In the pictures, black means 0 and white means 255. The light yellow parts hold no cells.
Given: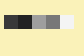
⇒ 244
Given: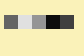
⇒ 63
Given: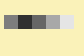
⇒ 229
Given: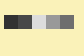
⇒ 110
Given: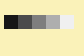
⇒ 240
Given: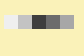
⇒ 167
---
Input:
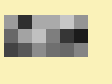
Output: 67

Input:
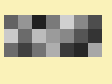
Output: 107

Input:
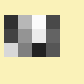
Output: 216

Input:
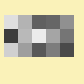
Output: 208

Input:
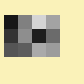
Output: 85

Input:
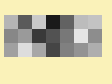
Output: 160
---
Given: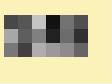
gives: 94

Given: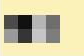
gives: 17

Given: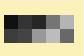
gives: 52

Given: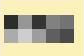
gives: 150

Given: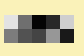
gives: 111

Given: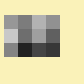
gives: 110

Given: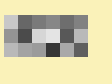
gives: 75

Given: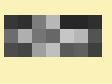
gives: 175

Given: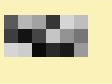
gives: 19
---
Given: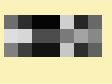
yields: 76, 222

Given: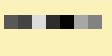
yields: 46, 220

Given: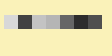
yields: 181, 216

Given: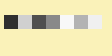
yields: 137, 248

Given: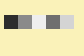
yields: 238, 238

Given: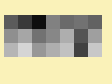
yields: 135, 213

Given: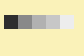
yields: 177, 237
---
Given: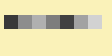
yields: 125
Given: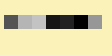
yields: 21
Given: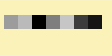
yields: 126
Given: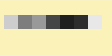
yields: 69
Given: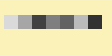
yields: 127
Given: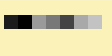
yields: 120
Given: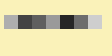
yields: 154
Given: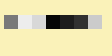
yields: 6
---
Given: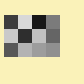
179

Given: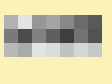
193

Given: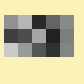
85

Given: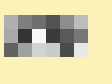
203

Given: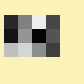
213

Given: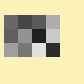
119

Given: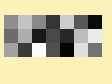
5

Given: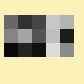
16

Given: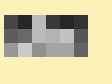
164

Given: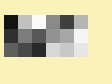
215
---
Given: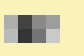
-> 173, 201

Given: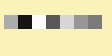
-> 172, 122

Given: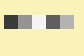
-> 58, 179

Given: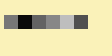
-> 119, 80

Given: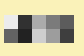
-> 236, 62

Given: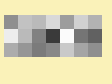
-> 143, 143

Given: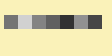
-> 116, 70
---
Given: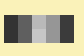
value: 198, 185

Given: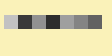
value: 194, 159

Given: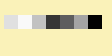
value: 249, 224

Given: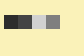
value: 209, 127

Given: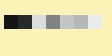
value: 234, 219

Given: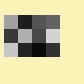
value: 211, 198
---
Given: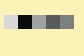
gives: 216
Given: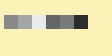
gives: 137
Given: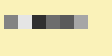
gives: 131
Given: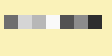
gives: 110
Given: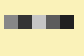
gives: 135
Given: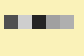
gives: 80
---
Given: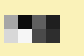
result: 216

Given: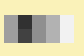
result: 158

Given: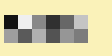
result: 158

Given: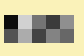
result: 83

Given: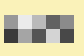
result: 58

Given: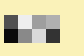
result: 11

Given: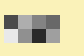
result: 233
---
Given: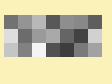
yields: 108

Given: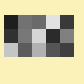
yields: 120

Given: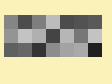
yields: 195

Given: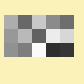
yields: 185

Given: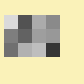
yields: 98

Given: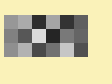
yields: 87
